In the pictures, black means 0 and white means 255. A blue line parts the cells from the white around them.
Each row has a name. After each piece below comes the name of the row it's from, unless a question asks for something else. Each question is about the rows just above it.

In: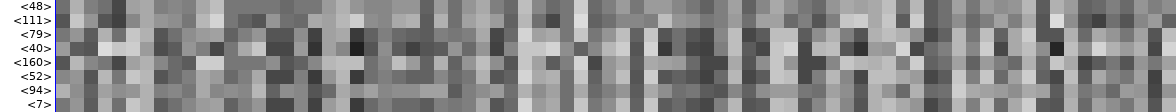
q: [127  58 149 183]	<52>
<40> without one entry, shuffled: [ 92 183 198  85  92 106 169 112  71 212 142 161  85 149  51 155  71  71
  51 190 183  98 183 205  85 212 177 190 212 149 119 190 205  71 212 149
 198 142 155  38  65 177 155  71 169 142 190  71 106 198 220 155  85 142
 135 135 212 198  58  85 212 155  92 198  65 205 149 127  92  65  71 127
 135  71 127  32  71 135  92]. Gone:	[77]

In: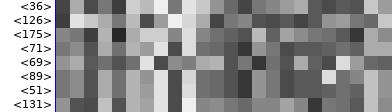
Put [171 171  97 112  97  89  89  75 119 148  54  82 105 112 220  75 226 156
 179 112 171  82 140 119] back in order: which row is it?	<71>
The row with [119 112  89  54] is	<175>
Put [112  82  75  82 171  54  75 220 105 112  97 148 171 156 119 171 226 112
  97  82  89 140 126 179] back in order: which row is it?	<69>
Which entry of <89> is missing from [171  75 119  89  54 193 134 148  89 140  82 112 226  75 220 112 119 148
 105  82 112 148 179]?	[214]
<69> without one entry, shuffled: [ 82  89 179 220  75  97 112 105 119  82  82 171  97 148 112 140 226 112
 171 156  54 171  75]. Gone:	[126]
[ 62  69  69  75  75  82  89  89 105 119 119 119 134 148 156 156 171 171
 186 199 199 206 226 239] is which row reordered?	<36>

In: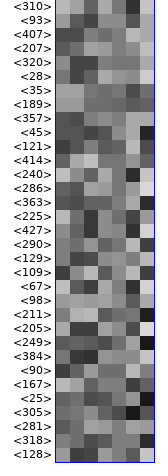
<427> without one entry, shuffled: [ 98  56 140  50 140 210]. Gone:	[134]
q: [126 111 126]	<407>
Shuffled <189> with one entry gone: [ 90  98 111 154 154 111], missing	[104]
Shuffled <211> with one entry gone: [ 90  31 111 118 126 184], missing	[177]
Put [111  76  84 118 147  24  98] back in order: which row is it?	<25>

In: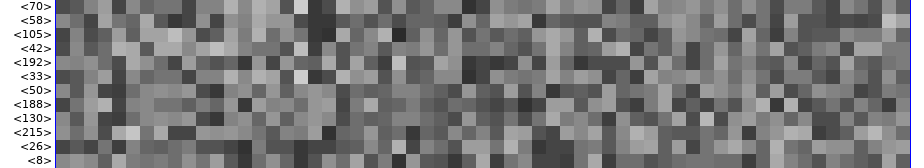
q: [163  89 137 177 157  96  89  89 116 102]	<215>
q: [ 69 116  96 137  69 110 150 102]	<42>
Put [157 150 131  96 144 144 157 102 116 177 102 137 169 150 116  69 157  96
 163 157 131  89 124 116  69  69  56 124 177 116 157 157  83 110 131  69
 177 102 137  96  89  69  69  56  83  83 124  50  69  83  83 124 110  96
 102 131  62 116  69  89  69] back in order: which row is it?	<26>
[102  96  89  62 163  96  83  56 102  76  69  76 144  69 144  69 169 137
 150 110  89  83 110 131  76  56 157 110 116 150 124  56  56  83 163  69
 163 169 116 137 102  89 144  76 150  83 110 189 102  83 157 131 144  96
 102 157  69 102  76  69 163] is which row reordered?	<58>

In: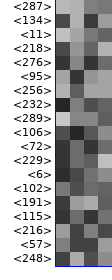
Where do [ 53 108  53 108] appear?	<72>
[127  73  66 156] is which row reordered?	<216>
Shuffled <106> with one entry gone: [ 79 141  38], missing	[87]
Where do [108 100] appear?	<102>

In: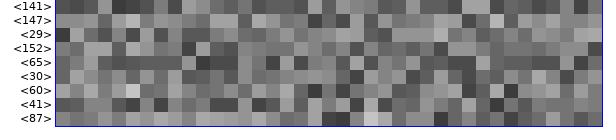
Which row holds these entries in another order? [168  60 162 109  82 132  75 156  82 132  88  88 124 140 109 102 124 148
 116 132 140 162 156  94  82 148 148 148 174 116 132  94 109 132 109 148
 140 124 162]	<29>
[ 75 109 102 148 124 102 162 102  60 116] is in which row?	<41>
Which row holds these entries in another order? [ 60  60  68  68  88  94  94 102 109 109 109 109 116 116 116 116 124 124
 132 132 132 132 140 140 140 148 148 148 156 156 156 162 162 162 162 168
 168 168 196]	<60>
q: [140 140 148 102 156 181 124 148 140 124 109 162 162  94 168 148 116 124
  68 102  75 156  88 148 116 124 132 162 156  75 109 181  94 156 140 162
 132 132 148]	<147>
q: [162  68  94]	<60>
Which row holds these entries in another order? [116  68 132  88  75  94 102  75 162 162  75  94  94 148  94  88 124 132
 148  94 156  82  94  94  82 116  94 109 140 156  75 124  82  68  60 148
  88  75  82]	<141>

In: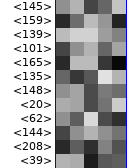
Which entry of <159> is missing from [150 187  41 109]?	[35]
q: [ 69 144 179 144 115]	<144>
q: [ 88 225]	<135>
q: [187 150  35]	<159>

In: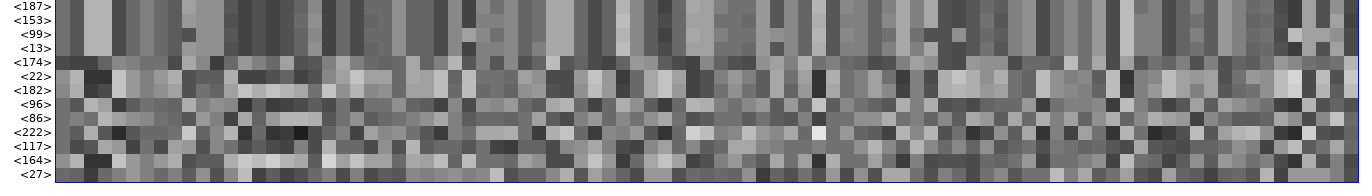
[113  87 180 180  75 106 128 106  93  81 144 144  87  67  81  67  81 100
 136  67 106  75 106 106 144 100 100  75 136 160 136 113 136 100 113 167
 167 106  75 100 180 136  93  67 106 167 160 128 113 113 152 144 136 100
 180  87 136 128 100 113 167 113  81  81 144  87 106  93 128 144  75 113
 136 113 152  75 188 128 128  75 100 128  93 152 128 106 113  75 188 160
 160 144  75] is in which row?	<99>
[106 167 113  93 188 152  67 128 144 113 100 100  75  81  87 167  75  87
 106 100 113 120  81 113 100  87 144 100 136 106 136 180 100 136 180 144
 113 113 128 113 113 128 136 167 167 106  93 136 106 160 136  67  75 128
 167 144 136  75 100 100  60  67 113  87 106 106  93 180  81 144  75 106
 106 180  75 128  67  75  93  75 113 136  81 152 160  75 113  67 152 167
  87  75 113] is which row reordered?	<117>
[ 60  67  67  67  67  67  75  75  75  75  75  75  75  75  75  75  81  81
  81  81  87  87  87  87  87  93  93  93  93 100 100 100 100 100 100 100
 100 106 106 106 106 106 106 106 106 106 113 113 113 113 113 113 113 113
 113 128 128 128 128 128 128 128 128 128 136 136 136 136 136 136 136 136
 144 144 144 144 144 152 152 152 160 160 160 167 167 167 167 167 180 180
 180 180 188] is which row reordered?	<187>
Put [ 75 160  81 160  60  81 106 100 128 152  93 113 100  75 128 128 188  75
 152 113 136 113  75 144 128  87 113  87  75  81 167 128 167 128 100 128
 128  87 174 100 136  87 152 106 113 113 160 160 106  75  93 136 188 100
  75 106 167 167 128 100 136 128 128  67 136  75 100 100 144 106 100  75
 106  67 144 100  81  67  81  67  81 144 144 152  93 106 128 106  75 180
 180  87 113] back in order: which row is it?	<13>
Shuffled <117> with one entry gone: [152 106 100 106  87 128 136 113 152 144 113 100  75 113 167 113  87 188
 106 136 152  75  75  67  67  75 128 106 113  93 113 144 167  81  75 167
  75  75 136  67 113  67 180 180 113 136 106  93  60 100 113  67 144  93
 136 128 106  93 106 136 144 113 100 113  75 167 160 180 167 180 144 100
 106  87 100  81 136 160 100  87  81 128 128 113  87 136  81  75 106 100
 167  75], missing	[120]

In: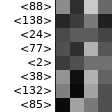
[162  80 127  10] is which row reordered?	<132>
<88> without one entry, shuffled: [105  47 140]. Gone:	[201]

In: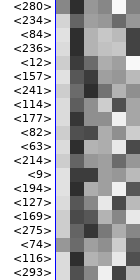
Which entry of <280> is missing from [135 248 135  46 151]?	[129]
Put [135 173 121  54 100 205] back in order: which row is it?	<275>
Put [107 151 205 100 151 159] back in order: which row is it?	<214>
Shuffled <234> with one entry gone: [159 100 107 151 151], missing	[212]

